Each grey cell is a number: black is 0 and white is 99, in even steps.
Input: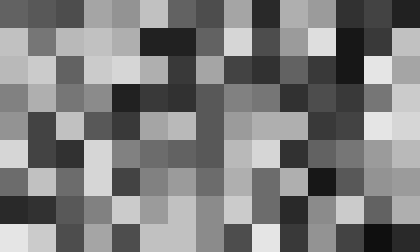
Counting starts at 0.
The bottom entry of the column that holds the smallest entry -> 6
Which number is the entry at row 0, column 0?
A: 38
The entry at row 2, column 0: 72
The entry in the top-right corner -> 13
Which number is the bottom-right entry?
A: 16
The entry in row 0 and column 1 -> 34
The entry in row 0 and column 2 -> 30
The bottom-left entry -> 89
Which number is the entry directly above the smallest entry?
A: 38
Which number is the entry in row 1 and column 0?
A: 75
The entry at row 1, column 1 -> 46
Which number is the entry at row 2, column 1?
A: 79
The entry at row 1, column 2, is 72
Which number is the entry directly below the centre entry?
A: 34
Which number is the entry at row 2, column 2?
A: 38

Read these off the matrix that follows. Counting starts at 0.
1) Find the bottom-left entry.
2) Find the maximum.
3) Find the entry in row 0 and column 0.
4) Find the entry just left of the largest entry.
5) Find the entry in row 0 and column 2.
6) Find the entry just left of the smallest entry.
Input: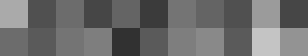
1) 42
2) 76
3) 66
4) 35
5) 42
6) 49

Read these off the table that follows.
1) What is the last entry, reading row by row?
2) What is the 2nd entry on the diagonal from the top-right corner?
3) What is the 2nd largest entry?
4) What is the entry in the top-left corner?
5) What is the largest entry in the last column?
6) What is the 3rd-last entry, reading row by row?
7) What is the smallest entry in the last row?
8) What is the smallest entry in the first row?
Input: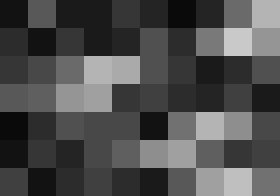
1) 44
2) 78
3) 74
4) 7
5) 70
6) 62
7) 7
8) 4

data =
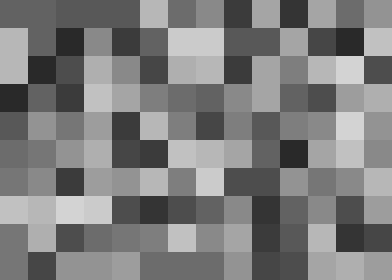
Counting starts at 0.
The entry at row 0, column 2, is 34
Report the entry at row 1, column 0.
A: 71
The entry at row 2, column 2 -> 30
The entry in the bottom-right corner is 61
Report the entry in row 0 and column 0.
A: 38
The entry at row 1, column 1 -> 38
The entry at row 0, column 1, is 38
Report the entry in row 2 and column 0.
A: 71
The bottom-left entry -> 46
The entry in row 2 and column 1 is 16

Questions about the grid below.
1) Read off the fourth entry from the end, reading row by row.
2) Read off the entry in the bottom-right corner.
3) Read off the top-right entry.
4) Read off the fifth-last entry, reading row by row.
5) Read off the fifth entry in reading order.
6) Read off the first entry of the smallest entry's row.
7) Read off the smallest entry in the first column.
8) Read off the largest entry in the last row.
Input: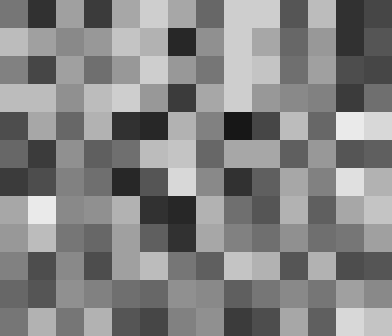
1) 65
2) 76
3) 27
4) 30
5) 65
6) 30
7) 23
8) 84

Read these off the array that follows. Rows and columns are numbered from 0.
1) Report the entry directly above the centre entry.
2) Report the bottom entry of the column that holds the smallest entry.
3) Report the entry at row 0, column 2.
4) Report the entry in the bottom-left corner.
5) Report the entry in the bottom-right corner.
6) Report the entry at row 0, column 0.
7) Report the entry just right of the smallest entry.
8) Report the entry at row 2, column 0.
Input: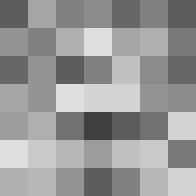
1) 50
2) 36
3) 50
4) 68
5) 82
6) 36
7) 36
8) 40

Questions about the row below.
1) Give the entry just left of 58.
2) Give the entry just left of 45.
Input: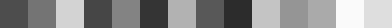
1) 76
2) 30

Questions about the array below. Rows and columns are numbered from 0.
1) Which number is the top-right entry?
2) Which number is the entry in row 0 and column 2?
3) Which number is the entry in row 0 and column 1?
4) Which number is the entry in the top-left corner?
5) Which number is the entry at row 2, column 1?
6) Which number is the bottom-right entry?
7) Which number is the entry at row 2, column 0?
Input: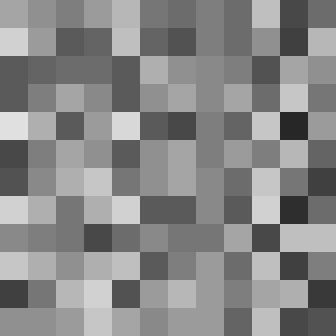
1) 42
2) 49
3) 56
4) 64
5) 39
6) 32
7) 35

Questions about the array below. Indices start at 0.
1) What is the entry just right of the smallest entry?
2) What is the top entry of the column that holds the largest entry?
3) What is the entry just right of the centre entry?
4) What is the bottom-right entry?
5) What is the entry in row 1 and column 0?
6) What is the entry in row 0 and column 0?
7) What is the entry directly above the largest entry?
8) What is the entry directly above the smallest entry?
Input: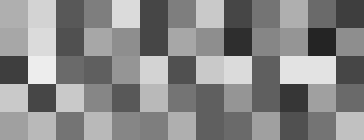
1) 55
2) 82
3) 78
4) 75
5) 65
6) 68
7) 85
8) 41

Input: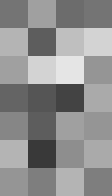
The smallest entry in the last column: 45
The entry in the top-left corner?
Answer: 45
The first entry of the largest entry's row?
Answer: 62
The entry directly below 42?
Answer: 74
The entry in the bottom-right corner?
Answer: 49
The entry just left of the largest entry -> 82
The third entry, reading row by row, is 42
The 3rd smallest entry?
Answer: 33
